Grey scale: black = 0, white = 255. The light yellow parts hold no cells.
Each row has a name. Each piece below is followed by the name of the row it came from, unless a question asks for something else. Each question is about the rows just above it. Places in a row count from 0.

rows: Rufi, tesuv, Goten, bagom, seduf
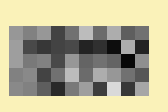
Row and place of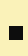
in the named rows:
tesuv, 7
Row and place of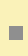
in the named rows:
Goten, 9
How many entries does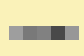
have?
5
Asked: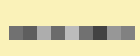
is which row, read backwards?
Rufi
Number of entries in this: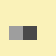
2

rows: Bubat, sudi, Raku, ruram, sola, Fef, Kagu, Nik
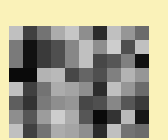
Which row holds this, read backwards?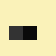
Kagu
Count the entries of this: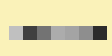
7
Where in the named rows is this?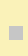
Bubat, 4

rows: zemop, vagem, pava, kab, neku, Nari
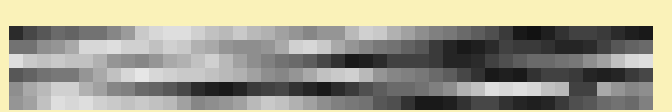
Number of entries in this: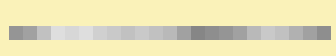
23
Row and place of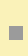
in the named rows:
zemop, 8
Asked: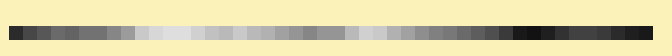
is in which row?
zemop

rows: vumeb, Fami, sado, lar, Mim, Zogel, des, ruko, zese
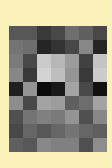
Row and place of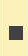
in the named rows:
sado, 5
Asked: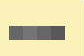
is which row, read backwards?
ruko
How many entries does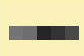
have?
5
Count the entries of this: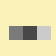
3

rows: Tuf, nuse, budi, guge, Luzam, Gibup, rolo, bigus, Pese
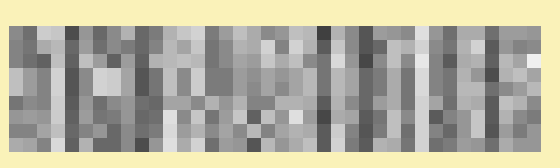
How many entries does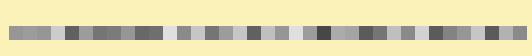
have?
37
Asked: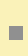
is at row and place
guge, 17
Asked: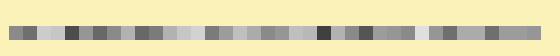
Tuf
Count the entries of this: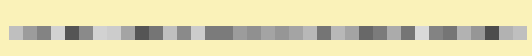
37

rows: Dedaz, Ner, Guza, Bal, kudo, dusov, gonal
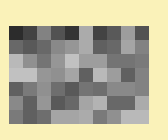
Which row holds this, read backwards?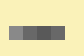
Ner
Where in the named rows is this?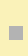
dusov, 6
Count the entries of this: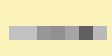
7
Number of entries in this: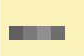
4
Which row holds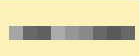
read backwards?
Ner
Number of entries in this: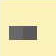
2

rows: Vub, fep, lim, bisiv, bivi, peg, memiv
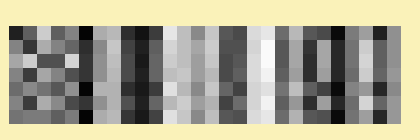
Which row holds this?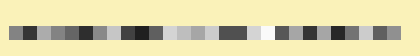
fep
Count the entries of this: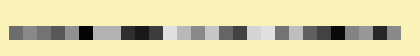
28
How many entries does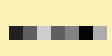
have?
7
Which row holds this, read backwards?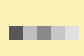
memiv
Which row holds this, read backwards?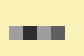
bisiv
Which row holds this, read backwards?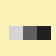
fep

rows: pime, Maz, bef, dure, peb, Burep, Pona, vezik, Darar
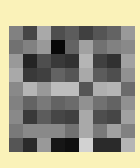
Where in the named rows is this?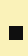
Darar, 4
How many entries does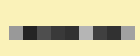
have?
9
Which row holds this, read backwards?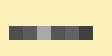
dure
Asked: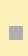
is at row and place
peb, 6
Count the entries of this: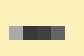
4

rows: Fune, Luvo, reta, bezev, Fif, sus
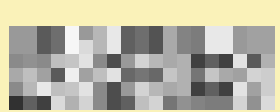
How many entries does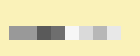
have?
8
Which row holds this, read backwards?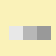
Fune
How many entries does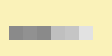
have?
6
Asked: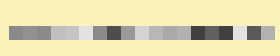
reta

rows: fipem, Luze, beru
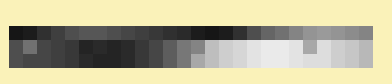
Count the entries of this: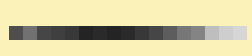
17
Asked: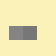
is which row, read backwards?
Luze
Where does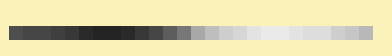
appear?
beru

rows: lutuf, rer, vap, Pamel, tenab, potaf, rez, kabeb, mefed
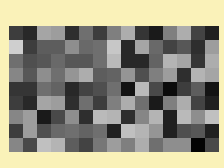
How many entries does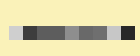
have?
9
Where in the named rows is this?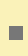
mefed, 6
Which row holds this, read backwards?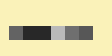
vap
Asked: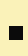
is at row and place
tenab, 11
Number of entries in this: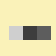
3
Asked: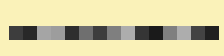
lutuf

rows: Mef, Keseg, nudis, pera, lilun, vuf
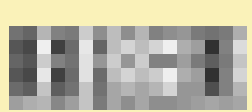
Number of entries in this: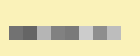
8
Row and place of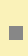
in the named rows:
vuf, 3
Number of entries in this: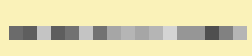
17
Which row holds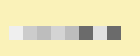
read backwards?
pera

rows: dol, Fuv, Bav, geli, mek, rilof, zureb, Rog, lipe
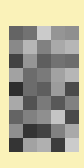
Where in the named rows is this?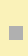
lipe, 2
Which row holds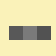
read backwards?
rilof
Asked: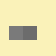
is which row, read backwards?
geli
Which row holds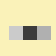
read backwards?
lipe
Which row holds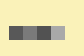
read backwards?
rilof
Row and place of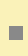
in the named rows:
Fuv, 0

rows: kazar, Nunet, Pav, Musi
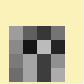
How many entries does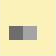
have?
2
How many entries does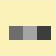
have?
3
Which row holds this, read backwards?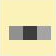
Pav
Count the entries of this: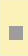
1
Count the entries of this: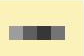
4
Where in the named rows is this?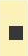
kazar, 2
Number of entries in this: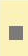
1

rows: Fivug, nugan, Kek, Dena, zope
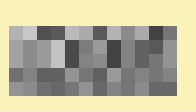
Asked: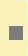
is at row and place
nugan, 5
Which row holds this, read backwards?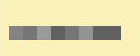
Dena
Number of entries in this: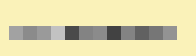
12

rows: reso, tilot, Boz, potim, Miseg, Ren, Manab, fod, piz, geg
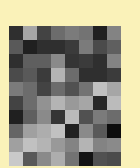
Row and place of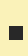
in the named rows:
Ren, 6
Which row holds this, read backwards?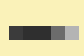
potim
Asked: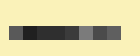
tilot
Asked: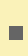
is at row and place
fod, 0
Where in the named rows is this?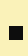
fod, 7
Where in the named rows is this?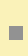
Ren, 2
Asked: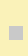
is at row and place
geg, 0

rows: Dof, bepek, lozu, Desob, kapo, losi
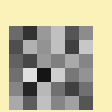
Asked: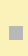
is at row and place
kapo, 2
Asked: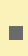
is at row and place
Dof, 0
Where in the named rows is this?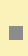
Dof, 5
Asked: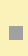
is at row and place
losi, 4
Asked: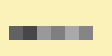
lozu

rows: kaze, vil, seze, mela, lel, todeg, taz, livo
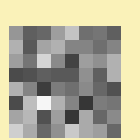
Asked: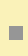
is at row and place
kaze, 0
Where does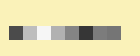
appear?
todeg
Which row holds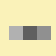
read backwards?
mela
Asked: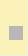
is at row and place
taz, 1
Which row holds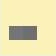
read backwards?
kaze

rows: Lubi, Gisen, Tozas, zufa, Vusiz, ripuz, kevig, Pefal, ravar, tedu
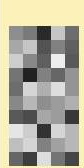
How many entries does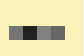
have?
4
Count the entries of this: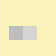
2

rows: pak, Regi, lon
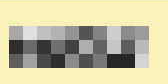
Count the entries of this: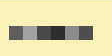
6
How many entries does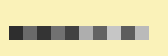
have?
10
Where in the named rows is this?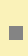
pak, 6
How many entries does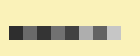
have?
8

